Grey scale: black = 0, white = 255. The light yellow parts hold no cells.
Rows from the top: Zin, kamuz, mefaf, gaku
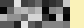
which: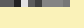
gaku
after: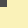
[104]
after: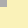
[185]
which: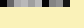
kamuz

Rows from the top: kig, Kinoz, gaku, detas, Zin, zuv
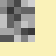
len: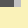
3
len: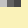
3
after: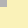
[208]

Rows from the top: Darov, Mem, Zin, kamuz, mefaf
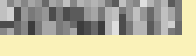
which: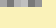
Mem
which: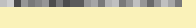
Mem
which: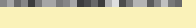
mefaf

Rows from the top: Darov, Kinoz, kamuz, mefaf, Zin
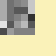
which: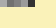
kamuz
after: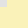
[88]
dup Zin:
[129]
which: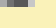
Kinoz
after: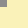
[199]

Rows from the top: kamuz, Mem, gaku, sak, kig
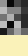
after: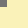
[176]
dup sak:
[188]

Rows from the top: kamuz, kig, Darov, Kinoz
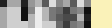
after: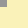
[182]
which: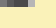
Darov
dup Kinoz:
[207]

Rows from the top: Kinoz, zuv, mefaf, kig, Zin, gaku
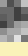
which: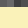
mefaf
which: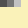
Kinoz
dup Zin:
[169]
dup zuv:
[105]

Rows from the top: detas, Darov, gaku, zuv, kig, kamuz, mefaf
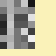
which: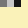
detas
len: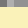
4

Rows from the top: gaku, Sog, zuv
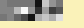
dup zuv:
[174]
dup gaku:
[118]
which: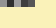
Sog
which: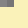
gaku
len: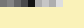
9
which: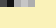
zuv

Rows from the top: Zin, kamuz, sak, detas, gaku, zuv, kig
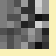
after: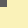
[139]
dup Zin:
[154]

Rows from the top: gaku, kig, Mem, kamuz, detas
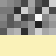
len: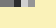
5
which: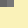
kamuz
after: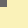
[120]
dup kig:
[120]
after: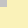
[73]

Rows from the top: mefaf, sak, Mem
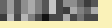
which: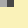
Mem
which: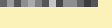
mefaf
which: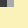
sak
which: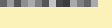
sak
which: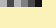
Mem
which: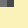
Mem

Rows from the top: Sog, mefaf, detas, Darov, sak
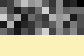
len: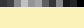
12
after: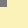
[79]
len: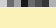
8
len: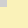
1
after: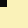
[38]

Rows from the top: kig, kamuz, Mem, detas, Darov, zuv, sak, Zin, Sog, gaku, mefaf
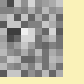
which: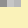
Sog
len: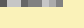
9
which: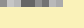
Sog
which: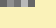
mefaf
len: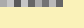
9

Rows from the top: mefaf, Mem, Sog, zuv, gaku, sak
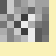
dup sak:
[187]
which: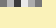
Sog
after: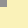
[106]
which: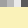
sak
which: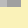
mefaf
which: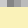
mefaf
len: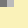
2

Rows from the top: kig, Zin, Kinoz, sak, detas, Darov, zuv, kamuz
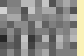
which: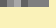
kamuz
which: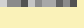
Zin
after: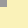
[183]
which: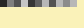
Darov
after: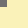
[127]

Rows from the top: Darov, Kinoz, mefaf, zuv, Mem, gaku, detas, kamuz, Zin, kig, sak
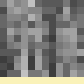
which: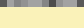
Mem
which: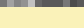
Darov
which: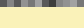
gaku
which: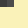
Zin
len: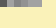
6

